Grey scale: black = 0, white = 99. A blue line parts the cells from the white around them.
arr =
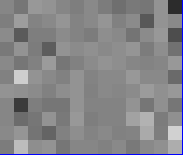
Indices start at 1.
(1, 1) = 52
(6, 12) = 53
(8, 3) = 49
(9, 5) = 47
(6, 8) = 53
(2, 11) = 34
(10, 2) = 58
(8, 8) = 51
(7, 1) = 57
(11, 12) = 56
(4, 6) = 54
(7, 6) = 57
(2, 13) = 53
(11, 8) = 50
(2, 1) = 49
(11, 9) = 53
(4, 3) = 48
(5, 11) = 51
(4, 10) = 58
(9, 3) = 46
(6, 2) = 80
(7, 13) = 59
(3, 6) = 51
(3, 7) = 48
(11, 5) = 46
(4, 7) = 56
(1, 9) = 43
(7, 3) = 54
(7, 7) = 50
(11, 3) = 55
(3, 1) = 54
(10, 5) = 50
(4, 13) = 44
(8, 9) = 51
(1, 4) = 57

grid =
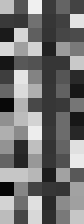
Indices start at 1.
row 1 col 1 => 75
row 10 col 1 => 68
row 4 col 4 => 13
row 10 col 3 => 92
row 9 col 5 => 42
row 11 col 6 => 87
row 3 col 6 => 29
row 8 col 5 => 22
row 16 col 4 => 18
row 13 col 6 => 34
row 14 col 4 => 21
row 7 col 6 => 9
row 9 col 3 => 82
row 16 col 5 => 47
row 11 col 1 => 57
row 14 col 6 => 63
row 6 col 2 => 89
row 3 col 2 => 83
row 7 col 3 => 68
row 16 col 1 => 73
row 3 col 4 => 20
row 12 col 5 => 31
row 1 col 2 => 33
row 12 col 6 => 91
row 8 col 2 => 70
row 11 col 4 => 20
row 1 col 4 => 23
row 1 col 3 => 93
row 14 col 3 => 26
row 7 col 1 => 40

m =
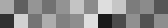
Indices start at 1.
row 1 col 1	66
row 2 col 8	10
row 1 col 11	54
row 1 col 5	57
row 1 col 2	37
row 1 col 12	33

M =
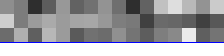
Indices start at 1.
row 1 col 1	55
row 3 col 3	37
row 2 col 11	25
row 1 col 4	36
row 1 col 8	57
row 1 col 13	86
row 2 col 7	65
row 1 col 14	72
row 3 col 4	71
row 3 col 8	42
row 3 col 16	45
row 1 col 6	38
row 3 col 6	35
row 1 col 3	18
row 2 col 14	36
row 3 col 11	36
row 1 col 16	79

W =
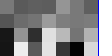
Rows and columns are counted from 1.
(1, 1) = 47
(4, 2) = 92
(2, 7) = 48
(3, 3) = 18
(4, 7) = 84
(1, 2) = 35
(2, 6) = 47
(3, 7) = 69

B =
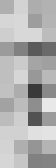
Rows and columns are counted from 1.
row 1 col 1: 68
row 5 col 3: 64
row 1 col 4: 69
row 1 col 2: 82
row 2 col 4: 70
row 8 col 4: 90
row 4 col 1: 60
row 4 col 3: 35
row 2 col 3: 61
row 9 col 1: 73
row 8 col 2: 73
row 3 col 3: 84
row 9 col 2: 80

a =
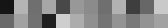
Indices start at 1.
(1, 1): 8
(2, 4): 12
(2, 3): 44
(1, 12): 78
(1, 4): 65
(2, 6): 67
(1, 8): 43

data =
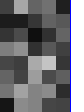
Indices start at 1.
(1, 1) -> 25
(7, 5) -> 17
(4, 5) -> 25
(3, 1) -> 20
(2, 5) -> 34
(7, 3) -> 51
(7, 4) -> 54
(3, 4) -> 19
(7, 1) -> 45
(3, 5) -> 39
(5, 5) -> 21
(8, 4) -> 27
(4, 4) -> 34

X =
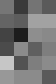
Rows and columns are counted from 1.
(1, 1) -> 46
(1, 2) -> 22
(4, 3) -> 37
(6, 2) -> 54
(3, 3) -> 55

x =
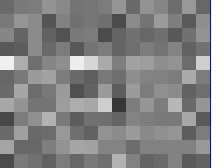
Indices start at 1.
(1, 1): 41
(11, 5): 57
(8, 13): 71
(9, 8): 43
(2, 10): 54
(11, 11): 50
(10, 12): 56
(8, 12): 48
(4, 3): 54
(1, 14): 59
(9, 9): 39
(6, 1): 40
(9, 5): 47
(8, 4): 45
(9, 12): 47
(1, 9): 58
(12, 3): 44
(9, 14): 65
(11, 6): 64
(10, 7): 38
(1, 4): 57
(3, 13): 34
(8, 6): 67
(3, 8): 29
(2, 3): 54
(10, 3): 41
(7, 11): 48
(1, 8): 48
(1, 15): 40
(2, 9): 29
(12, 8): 43
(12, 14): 35
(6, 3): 60
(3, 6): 47
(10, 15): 48
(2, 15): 55
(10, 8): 57

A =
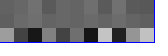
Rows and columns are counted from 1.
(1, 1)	38
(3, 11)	75
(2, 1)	37
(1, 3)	44
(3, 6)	43
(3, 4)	50
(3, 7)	8
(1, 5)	40
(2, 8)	39
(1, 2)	40
